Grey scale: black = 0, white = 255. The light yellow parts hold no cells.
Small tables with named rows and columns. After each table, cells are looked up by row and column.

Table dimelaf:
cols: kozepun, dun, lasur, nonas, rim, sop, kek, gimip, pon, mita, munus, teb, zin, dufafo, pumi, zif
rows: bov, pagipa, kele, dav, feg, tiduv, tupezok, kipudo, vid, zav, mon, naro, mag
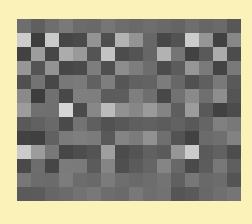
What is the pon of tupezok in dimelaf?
135
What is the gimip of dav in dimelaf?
141
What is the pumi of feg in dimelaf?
121
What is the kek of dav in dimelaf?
79
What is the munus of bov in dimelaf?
105
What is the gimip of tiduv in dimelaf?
93
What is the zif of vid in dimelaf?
130
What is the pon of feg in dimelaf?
97
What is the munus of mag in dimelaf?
114
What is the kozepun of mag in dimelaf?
90
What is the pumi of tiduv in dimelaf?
142

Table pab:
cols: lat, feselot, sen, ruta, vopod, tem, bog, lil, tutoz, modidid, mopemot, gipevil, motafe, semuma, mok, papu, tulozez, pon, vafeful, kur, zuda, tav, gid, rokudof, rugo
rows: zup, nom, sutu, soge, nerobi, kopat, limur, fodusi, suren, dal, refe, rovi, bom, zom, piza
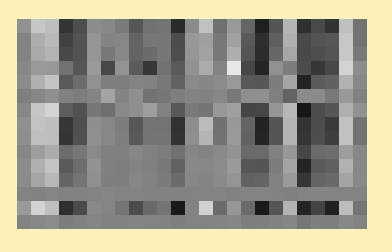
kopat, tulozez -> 142
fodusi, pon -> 34
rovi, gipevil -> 108
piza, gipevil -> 127
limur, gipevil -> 88
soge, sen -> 152
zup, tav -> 74
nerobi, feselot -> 176
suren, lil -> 126
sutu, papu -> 174
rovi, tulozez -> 97
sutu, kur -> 166
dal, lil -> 128
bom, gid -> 131
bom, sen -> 133
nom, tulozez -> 89
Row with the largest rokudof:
soge

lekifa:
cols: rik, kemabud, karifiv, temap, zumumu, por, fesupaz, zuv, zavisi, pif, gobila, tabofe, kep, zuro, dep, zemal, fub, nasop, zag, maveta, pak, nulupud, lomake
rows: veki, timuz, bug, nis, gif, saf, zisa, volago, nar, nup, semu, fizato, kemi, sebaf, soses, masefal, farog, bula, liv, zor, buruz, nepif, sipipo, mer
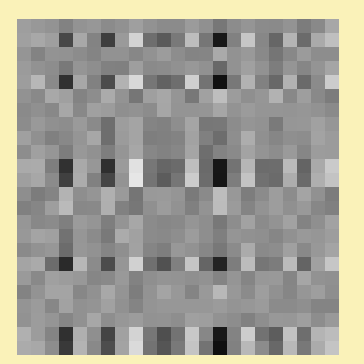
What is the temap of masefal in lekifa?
114
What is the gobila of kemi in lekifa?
154
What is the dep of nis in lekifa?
104
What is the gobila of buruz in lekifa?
151
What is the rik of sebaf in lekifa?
128
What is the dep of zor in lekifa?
184
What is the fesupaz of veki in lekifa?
139
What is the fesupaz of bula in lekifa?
76
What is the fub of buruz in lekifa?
151
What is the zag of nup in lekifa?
141
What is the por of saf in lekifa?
141
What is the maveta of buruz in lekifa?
139
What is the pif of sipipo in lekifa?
119
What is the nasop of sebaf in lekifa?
147
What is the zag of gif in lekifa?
104

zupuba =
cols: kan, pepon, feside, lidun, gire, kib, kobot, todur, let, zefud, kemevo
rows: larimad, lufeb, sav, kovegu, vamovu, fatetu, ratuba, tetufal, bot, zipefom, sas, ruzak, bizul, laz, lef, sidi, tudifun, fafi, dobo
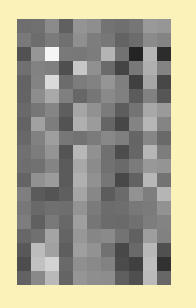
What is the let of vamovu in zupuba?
64
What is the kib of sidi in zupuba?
134
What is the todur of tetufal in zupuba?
71
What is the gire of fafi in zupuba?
143
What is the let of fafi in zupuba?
64
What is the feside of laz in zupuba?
112
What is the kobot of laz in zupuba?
108
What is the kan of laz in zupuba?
119
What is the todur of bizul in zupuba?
107
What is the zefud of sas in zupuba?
152
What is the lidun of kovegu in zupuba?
79
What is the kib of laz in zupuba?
123
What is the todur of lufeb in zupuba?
99
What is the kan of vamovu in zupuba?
99
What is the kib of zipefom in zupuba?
145
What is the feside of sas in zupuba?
132
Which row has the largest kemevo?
bizul

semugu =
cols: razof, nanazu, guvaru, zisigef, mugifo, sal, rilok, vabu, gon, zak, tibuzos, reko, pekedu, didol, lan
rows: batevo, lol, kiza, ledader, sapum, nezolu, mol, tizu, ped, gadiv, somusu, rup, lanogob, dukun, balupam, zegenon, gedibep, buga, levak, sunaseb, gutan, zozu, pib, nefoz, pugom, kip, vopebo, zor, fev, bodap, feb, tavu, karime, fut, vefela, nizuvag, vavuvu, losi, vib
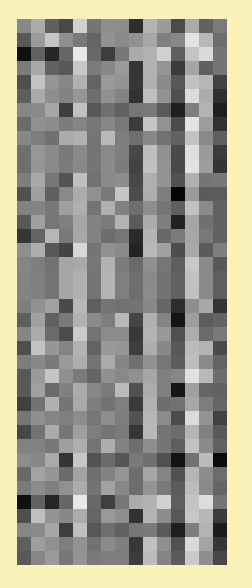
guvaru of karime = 150
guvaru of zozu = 97
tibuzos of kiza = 208
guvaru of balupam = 118
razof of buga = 133
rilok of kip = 145
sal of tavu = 82
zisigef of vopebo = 128
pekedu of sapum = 193

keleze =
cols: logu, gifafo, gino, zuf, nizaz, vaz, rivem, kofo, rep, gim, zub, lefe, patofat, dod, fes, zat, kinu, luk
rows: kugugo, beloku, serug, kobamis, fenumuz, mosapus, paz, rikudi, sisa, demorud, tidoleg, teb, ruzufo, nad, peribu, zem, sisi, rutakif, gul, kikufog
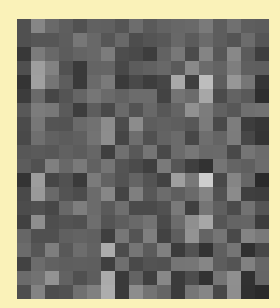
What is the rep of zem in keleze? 84
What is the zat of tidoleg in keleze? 100
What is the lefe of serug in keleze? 120
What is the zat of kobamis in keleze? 126
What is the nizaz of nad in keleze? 126
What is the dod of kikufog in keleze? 134
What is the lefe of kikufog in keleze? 59
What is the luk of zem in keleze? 121
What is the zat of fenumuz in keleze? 151
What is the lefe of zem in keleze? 94
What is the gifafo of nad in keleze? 80
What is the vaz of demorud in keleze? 102
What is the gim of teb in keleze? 83
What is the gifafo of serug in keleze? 123
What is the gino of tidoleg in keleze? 128

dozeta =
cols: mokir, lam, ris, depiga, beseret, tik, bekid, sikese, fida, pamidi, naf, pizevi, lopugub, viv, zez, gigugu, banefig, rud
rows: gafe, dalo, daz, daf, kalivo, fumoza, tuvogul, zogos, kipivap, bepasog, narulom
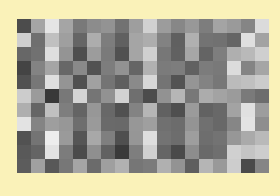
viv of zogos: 112
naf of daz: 119
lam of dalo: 111
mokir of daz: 103
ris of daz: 222
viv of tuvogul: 98
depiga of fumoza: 120
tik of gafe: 140
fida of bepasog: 126
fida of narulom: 118
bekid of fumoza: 146
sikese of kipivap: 79
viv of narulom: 181
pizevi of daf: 125
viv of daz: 100
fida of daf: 101

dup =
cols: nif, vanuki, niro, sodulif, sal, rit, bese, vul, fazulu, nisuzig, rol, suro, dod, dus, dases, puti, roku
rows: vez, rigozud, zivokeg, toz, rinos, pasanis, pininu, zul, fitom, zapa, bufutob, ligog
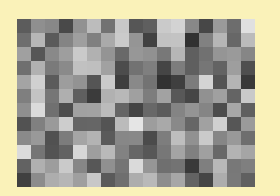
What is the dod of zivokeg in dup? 95
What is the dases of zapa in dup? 104
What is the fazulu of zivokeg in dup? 151
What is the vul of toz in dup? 76
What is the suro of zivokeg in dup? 182
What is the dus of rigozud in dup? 129
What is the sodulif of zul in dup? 205

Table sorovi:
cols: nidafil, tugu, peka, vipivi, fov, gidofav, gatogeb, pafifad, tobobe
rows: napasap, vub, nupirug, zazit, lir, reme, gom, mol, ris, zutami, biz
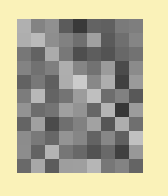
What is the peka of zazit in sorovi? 127
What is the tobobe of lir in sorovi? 154
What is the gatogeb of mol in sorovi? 86
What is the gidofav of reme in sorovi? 191
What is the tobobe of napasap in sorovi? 126
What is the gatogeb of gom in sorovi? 180
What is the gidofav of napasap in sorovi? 99

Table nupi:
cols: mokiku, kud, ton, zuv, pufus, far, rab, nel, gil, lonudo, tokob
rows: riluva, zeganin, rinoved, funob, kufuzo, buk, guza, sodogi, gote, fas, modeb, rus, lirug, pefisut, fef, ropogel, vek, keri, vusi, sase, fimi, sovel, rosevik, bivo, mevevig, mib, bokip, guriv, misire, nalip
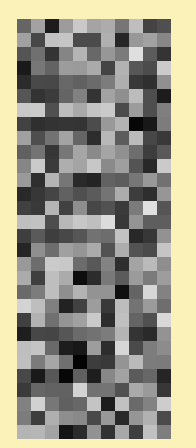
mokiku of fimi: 211
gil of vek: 83
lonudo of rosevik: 42
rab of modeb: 138
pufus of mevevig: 3
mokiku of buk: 85
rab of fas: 165
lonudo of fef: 94
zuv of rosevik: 86
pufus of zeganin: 75
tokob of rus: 113
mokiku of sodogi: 66
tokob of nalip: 126
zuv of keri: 200
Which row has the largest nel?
bivo

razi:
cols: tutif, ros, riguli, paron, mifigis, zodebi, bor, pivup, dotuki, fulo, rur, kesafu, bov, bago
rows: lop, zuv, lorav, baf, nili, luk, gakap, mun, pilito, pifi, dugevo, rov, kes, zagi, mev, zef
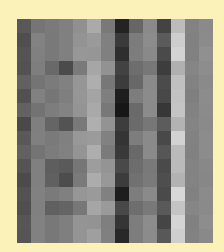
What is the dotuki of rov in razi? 113
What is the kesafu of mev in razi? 212
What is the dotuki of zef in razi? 125
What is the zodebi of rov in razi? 172
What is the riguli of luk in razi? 118
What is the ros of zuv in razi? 130
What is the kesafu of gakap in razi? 196
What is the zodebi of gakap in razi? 169
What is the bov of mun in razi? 132
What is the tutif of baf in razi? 82
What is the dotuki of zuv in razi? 124
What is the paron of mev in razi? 127

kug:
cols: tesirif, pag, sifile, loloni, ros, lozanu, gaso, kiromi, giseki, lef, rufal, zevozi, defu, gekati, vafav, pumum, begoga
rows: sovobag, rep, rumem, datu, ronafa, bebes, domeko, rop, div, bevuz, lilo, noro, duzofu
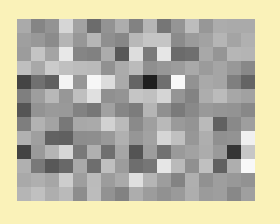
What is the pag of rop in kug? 178
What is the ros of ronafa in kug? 151
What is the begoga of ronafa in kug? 100
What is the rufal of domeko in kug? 144
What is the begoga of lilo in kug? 248
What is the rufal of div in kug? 214
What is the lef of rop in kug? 159
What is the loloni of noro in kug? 205
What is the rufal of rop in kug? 185
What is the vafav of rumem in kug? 149
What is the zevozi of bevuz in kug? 154
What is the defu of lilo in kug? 144
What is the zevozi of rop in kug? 154
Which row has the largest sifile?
datu

